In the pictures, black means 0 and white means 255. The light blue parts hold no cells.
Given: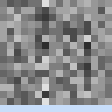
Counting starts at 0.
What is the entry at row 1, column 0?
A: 138
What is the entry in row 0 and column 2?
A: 101
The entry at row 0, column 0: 126
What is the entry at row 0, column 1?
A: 88
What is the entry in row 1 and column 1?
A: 179
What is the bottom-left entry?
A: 151
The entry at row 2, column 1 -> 138
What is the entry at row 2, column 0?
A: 126
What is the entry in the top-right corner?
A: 151
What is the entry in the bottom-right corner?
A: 164

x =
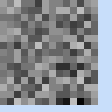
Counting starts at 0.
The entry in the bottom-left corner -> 116
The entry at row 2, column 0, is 116
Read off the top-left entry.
159
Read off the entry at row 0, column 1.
130
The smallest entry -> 6
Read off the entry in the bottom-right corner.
144
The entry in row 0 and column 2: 189
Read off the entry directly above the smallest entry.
101
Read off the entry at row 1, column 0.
144
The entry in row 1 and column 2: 144
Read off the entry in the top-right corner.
159
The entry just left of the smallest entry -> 189
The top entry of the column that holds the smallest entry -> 75

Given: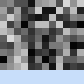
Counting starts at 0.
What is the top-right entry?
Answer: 203
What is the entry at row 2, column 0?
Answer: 134
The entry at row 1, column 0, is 160
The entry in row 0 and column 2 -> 79
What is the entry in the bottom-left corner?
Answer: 121
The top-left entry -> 121
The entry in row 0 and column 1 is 134
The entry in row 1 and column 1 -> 79

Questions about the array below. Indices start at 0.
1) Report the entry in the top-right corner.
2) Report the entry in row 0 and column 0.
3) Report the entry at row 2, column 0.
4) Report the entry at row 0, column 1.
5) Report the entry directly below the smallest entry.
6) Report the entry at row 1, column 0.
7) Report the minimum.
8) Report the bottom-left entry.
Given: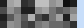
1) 31
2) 31
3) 31
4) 162
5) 105
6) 76
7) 15
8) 47

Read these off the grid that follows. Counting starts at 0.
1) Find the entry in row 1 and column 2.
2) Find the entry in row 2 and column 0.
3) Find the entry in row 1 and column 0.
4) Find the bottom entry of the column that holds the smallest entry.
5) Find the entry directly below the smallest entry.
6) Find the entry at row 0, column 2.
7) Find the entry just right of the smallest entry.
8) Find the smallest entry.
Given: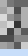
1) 78
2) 218
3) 162
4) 91
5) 162
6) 103
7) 176
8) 53

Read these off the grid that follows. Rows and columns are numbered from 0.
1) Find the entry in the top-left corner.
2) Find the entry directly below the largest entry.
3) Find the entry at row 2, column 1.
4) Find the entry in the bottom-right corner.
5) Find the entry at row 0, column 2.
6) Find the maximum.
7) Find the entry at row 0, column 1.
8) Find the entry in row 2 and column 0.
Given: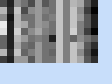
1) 76
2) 223
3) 20
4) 46
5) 140
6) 236
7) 32
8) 140

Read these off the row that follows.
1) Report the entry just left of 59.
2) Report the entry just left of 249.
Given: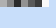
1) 90
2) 59

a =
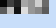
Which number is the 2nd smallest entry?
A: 18
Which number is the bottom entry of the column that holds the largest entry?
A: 221
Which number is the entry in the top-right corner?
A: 106
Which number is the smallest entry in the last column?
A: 91

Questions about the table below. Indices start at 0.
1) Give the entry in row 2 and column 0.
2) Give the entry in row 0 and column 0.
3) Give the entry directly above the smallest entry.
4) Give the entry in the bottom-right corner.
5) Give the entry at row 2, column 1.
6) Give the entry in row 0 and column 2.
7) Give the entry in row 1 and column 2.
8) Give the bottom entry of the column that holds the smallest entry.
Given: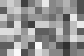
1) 206
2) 178
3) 135
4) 135
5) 135
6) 178
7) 206
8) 64
